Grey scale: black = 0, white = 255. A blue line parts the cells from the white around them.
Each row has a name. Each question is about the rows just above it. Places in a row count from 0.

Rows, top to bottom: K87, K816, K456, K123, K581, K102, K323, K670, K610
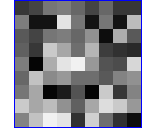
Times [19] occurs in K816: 4
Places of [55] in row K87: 0 7 8
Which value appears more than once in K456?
[89]
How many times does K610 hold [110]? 1

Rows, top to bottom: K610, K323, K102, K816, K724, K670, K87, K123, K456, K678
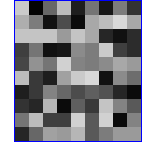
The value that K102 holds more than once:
[196]
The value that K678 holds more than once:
[154]

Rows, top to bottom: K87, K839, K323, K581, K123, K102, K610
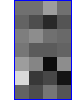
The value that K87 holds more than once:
[112]
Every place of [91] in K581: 1 2

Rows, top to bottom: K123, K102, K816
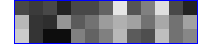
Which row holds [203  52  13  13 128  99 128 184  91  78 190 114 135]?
K816
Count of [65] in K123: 0
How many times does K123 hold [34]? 2
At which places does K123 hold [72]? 0 2 4 5 11

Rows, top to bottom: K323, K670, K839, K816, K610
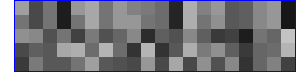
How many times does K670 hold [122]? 0
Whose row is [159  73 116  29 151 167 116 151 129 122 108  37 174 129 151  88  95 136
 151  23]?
K323
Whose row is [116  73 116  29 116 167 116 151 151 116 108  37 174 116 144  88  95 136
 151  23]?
K670
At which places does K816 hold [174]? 4 12

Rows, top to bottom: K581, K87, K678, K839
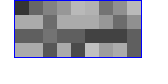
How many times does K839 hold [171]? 4
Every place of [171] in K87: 0 1 3 4 5
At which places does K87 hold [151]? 6
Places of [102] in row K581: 1
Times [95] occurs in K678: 5
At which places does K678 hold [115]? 2
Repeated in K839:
[171]

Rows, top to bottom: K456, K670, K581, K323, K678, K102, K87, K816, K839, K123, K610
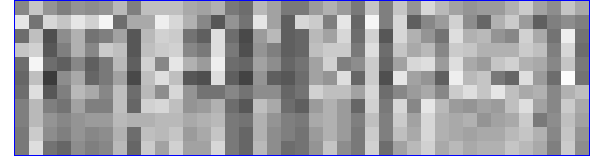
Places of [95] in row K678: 3 5 8
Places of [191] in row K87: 7 22 23 35 40
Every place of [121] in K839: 15 20 37
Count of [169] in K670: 2
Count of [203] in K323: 6
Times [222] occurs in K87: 2

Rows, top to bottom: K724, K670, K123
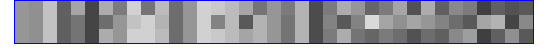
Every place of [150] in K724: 0 12 18 24
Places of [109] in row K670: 6 11 31
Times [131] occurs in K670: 4
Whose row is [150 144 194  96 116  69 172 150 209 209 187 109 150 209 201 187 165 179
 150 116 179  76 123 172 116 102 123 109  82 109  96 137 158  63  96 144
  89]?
K123
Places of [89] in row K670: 16 23 32
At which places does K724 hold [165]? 4 16 27

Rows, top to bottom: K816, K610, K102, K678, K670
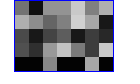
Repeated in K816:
[147]
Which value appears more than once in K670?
[3]
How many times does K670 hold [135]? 1
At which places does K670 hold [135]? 2

